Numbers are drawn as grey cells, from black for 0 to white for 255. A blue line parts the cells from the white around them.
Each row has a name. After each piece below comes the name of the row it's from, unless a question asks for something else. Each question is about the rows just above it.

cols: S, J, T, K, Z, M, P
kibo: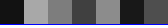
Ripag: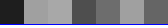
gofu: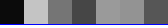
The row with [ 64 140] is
kibo
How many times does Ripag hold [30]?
1
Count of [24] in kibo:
1
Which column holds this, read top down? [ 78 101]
P
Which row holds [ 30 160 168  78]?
Ripag

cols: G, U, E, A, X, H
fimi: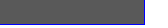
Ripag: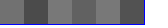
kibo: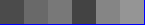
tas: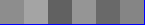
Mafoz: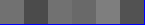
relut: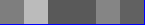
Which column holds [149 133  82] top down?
H
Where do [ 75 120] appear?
Ripag
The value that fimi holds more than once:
[89]
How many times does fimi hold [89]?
6
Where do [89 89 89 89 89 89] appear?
fimi
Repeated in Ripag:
[120]
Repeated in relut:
[89]

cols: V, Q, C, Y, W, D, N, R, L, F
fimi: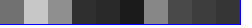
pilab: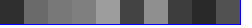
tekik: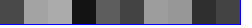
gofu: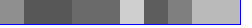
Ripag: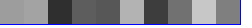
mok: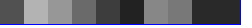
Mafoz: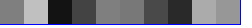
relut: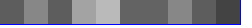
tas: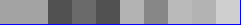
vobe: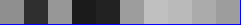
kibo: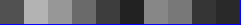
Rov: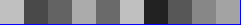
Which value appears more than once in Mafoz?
[127]
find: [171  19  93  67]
tekik
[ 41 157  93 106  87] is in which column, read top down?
W
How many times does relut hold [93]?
3
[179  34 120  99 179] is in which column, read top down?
D
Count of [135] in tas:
1

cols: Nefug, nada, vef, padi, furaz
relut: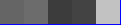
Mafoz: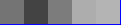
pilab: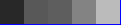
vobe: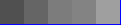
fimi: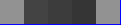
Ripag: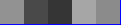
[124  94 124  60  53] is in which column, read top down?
vef
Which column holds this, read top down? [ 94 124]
vef
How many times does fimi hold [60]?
1

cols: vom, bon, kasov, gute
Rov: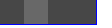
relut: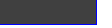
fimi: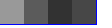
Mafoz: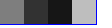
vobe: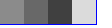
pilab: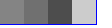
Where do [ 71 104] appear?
Rov
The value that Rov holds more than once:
[71]
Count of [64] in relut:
4

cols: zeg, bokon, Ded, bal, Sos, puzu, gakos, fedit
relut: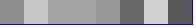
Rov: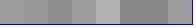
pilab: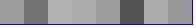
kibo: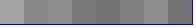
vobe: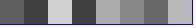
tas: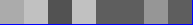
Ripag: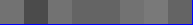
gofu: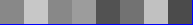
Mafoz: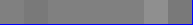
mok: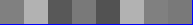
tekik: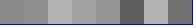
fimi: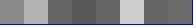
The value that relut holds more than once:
[163]
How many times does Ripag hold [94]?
0
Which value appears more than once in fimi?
[100]
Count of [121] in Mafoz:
2
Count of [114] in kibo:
2

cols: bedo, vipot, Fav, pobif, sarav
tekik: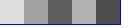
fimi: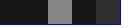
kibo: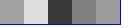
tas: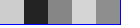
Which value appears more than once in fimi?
[21]
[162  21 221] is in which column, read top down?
vipot
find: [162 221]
kibo
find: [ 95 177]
tekik

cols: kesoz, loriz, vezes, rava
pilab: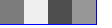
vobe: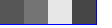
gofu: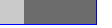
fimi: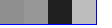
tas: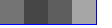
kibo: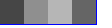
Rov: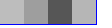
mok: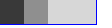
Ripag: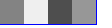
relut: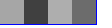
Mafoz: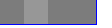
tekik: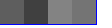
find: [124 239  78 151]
pilab
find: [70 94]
tas
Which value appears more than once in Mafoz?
[124]
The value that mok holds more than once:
[215]
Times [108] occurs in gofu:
3
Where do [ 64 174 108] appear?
relut

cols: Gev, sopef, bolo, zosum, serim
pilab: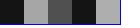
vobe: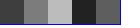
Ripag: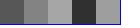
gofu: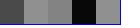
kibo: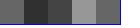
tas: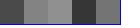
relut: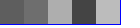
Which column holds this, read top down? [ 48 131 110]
sopef
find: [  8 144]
gofu
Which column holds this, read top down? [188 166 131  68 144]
bolo
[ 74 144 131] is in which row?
gofu
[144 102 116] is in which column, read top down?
serim
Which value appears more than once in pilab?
[20]
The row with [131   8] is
gofu

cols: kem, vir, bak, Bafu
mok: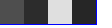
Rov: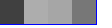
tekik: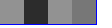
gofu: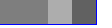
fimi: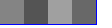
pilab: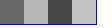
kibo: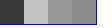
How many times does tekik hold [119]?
1
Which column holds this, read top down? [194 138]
Bafu
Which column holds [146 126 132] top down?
kem
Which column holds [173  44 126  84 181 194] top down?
vir

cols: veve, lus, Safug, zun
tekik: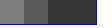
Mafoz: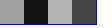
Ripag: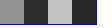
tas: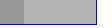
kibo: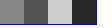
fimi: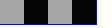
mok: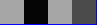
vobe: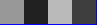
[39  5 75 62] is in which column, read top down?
zun
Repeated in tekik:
[55]
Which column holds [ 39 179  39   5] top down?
zun
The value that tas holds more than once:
[179]
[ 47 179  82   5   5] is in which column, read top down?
lus
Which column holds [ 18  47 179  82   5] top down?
lus
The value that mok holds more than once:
[166]

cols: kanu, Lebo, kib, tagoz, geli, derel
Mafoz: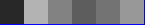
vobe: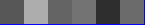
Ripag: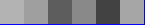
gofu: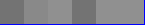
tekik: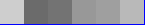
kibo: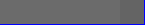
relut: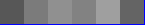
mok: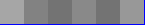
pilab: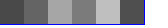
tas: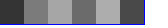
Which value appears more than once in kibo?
[107]
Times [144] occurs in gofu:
3
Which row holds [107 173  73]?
tas
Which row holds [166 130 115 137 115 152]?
mok

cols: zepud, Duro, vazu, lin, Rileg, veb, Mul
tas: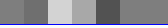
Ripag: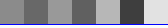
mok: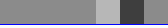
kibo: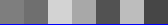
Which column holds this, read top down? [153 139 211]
vazu
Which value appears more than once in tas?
[126]
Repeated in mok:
[139]
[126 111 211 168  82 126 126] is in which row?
tas

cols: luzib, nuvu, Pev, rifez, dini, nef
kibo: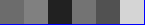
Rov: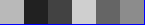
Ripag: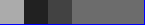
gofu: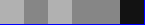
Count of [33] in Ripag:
1
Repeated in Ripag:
[108]
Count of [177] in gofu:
2
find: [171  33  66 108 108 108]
Ripag

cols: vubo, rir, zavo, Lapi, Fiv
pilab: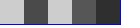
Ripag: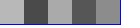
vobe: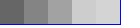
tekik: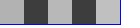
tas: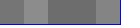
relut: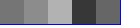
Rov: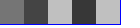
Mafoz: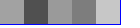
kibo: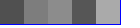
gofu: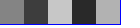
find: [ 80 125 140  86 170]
kibo
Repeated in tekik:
[61]
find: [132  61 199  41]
gofu

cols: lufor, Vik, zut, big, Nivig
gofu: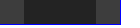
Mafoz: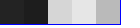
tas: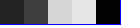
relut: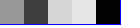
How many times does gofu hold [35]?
3
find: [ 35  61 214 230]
tas

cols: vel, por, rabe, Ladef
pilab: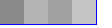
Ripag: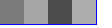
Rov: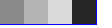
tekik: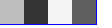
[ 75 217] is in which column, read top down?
rabe
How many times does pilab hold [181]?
1
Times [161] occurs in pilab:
1

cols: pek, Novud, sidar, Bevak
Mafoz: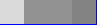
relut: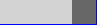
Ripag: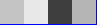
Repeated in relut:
[210]
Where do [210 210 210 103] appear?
relut
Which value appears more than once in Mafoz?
[146]
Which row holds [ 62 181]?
Ripag
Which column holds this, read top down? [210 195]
pek
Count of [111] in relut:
0

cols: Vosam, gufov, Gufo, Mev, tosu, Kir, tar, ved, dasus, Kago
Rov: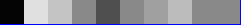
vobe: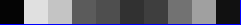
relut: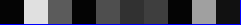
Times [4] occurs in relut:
3
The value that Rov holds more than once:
[137]

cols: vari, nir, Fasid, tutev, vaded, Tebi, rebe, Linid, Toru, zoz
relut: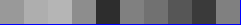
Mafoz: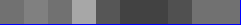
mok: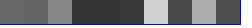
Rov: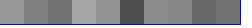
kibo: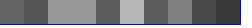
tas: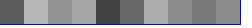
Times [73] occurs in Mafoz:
0
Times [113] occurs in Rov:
2
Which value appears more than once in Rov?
[113]
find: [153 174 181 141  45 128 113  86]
relut
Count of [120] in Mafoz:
0
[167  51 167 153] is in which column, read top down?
tutev

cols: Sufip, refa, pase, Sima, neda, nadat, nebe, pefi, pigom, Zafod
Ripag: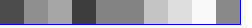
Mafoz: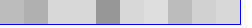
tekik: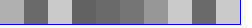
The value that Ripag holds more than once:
[130]
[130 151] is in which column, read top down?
neda
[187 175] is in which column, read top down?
Sufip
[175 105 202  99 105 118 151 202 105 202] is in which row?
tekik
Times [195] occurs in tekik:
0
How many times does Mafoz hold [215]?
4

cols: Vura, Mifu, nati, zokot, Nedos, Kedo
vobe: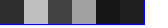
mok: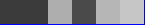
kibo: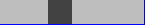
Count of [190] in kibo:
5
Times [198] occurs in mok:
1
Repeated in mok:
[59]
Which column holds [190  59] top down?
Mifu
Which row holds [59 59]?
mok
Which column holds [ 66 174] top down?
nati

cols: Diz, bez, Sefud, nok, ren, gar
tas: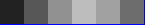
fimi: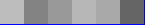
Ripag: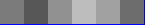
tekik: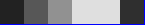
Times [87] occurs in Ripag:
1
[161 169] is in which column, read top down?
ren
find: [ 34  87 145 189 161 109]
tas
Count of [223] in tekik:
2
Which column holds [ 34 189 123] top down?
Diz

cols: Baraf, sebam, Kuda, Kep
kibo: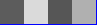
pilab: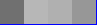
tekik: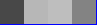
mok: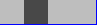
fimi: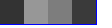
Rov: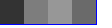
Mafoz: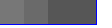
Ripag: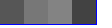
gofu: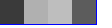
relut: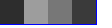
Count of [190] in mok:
3
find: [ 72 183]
tekik
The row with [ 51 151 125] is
fimi
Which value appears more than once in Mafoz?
[86]

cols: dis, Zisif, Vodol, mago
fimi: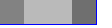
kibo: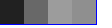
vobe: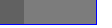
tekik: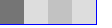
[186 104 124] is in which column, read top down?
Zisif
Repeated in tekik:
[221]
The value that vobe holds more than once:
[124]
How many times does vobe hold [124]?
3
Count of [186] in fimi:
2

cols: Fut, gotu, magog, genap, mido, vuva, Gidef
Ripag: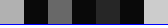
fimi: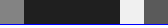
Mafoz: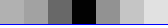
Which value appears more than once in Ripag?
[9]
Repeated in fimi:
[31]
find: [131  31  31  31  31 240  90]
fimi

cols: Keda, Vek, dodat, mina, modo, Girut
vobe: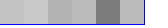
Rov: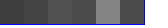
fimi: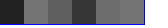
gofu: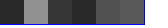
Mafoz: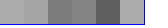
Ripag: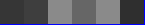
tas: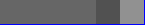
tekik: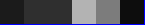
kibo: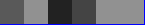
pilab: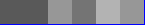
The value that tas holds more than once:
[102]
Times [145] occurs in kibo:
3
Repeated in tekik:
[47]

